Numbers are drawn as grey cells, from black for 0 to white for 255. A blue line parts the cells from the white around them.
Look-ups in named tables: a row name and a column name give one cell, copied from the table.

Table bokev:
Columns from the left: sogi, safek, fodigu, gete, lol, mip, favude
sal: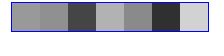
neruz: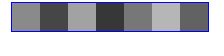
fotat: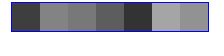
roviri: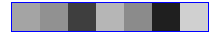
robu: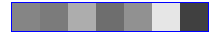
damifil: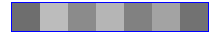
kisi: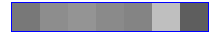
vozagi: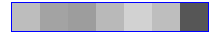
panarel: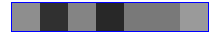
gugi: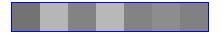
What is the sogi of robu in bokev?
133
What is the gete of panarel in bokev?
40
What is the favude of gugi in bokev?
129
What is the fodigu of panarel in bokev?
132
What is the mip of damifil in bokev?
163
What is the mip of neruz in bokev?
182
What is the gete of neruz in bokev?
55
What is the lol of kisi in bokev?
132
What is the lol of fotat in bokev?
51
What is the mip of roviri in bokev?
31
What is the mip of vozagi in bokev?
190
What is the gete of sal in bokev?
178
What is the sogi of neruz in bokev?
138
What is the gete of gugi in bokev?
184
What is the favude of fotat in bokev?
146
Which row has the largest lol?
vozagi

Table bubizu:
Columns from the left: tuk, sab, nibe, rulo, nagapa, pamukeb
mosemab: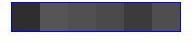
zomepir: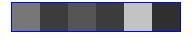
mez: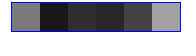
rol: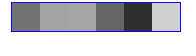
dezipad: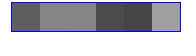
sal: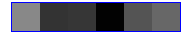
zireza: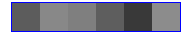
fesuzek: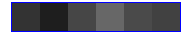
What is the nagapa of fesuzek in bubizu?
74
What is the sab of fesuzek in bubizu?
30
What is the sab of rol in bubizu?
163
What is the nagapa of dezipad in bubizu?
69
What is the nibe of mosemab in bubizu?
80
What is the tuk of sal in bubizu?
136
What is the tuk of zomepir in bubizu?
119
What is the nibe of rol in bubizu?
165
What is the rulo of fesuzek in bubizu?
103
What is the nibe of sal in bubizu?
54
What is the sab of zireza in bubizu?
136
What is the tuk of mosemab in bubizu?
46
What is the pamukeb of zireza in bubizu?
140

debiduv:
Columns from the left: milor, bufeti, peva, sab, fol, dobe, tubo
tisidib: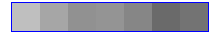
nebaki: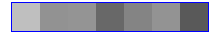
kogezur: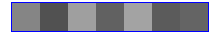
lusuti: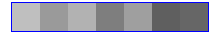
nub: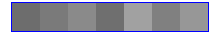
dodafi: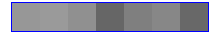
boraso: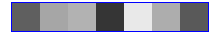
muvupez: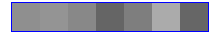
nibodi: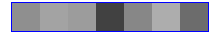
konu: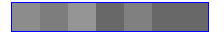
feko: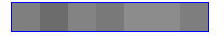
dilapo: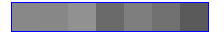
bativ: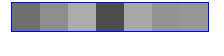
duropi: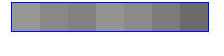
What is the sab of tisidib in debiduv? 148
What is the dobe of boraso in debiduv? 173
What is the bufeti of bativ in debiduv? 141
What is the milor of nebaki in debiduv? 191
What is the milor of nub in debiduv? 109
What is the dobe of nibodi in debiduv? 173
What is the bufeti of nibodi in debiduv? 163
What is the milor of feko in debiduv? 127
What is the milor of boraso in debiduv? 95
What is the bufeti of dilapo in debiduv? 135
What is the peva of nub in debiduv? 138
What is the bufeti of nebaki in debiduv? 146
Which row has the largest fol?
boraso

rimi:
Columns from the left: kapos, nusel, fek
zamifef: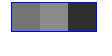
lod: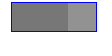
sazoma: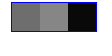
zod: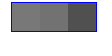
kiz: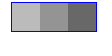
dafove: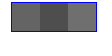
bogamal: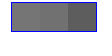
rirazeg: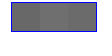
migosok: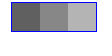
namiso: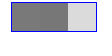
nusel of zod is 114
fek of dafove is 111
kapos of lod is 119
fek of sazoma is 9
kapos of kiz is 187
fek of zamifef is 47
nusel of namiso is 119
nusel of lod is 119
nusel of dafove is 78
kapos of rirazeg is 104
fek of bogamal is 93
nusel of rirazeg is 111
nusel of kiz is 148
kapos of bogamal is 117

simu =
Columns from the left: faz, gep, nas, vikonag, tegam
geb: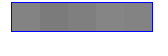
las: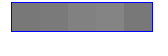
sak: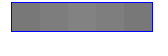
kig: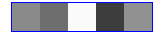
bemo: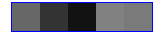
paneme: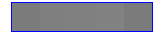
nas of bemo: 18
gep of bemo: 51
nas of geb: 127
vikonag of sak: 126
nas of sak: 130
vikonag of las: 132
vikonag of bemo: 129
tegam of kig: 145
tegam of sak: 120
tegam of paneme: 123
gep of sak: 125
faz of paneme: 123
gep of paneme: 127
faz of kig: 138
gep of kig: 110
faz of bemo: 103
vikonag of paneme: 130
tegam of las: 120
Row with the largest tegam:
kig

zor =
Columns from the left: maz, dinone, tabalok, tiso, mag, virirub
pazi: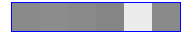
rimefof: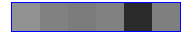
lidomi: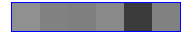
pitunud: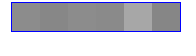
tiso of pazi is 133
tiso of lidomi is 137
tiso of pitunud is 138
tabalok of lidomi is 127
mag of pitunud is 167
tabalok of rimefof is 124
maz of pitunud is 140
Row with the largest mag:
pazi

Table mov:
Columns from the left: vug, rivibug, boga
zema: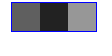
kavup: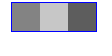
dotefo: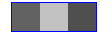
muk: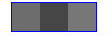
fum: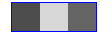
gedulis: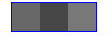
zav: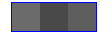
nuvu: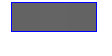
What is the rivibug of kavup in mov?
199
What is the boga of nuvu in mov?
99
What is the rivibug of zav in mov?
73
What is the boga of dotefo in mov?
79
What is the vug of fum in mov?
77
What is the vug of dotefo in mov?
98
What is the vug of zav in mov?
107
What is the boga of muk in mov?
119

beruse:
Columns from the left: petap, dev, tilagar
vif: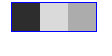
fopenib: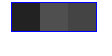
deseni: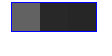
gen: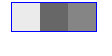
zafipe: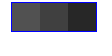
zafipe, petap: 81
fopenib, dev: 79
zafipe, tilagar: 39
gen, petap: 235
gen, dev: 103
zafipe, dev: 64
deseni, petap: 98
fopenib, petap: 34
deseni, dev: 40

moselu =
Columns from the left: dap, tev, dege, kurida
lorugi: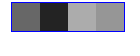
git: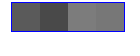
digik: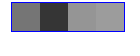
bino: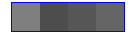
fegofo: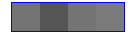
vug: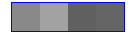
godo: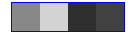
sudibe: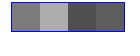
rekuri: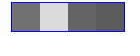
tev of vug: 162
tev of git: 73
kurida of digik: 156
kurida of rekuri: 91
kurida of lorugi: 150
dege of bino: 86
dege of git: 124
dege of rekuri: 101
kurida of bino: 101
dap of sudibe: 123

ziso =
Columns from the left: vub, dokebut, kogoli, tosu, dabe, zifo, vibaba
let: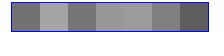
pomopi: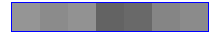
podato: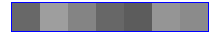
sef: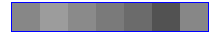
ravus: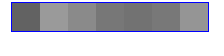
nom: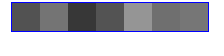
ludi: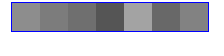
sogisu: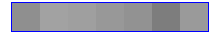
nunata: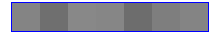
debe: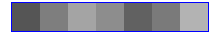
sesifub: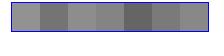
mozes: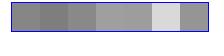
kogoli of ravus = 138
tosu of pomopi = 99
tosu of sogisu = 152
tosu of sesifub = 132
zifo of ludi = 104
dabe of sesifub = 101
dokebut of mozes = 126
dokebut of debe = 126
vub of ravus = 98
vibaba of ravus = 149
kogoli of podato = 132
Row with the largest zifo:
mozes

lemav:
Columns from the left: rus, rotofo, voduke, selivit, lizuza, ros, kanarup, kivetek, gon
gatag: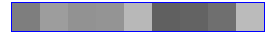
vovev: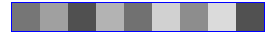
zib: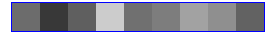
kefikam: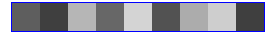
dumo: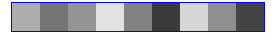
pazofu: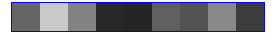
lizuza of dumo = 130
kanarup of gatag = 99
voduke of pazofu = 131
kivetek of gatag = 111
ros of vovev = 209
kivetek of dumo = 143
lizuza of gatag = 184

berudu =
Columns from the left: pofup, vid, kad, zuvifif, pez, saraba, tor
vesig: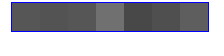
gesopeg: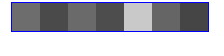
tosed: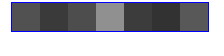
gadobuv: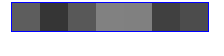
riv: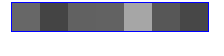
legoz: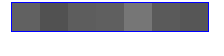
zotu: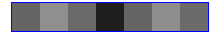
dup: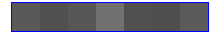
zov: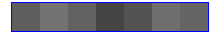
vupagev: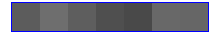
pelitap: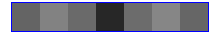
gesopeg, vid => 74
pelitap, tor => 102
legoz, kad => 93
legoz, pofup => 97
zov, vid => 115
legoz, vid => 81

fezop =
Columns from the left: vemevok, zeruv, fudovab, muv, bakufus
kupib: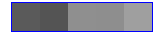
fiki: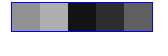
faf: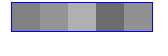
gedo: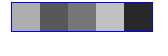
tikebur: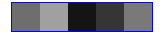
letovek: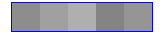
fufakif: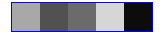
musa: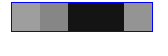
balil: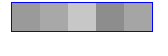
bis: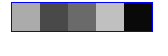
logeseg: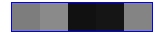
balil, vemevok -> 154
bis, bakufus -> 9
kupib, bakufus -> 159
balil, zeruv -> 168
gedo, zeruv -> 88
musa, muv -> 20
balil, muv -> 141
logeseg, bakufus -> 132
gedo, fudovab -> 118
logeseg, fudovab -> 17
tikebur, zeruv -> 160
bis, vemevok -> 171
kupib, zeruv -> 84
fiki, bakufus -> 95
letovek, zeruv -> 160
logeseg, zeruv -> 138
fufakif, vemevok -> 168
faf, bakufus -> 145

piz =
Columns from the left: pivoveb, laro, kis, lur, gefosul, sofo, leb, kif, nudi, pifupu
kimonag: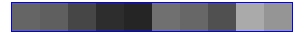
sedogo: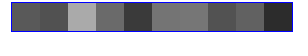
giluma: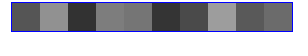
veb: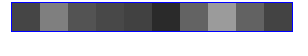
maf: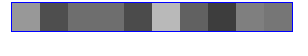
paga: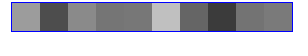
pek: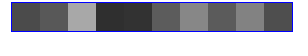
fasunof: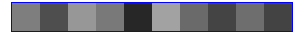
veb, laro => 127
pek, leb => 135
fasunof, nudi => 110
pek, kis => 168
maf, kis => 110
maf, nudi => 127
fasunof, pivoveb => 126
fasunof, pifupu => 67
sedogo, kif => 82
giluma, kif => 157
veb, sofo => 42
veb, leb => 99
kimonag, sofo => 112
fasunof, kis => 151
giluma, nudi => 89
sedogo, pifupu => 44
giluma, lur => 125
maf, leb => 97

